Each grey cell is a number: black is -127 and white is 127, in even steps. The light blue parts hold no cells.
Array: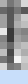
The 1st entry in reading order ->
46
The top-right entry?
87
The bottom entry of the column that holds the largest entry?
3
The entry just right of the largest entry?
75
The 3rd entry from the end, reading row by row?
-9
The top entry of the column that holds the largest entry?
17
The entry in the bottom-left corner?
87
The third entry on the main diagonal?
32
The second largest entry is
102

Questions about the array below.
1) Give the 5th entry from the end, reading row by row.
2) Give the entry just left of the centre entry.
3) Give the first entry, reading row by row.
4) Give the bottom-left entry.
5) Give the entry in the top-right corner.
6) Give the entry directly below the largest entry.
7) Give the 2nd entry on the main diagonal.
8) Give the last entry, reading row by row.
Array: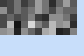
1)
41
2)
1
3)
-66
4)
15
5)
-37
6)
-25
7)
-53
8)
1

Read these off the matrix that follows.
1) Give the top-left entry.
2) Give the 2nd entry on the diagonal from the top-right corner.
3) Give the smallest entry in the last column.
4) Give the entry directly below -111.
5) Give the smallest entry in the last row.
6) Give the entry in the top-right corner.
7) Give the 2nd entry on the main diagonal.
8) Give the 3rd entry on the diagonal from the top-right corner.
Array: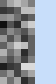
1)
-16
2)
62
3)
-44
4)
-44
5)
-84
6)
-2
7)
-59
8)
-16

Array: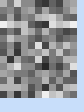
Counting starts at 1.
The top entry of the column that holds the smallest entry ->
-73
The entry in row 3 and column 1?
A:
-29
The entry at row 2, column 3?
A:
-29
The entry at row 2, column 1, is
-4
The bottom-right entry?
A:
-17
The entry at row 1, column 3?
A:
82
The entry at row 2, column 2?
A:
10
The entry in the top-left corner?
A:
52
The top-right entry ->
37
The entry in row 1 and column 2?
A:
-4
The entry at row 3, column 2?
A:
37
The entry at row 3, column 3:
-42
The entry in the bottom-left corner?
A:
-57
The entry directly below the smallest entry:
37
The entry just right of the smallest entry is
-17
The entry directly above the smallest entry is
-57

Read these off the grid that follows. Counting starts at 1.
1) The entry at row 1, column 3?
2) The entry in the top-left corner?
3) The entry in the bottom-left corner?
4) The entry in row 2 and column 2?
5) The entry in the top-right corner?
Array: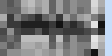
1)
-16
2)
-16
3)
-28
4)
-28
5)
45

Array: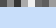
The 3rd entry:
-73
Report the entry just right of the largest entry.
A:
-18
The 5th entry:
111

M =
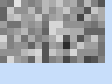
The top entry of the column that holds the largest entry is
99
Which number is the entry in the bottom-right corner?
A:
1
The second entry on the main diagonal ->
71
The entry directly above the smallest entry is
-43
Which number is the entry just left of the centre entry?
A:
-27
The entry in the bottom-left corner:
-12
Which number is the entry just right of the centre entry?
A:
56
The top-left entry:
1
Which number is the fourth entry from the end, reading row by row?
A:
17
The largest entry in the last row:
86
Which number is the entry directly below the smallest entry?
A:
17
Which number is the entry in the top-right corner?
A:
-43
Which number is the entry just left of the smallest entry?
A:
17
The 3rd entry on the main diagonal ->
71
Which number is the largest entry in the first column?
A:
86
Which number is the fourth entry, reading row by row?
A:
17
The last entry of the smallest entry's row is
-12
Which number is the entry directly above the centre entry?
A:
86
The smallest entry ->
-83
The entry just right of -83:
17
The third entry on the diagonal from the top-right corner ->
56
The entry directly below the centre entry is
43

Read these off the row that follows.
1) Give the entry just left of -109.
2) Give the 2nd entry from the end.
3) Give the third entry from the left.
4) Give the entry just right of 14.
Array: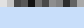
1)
-39
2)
-27
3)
-54
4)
2

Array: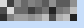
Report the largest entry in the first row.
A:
88
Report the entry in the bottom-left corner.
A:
-80
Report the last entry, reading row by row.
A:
-93
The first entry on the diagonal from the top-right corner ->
15
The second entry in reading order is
-65
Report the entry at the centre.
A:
-36
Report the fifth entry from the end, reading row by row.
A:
62

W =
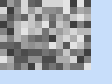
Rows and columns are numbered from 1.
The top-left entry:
-52
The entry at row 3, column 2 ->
-39
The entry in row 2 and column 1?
86
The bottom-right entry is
99
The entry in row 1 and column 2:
28
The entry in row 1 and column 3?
-11
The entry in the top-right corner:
-52
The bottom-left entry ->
15
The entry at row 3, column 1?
15
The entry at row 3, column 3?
3

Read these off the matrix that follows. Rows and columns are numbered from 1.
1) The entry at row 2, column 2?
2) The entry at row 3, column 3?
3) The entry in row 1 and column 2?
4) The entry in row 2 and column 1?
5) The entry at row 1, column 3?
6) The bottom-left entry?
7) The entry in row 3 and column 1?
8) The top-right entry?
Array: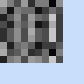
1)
-107
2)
13
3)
-3
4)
-3
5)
-51
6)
-94
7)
-94
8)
13
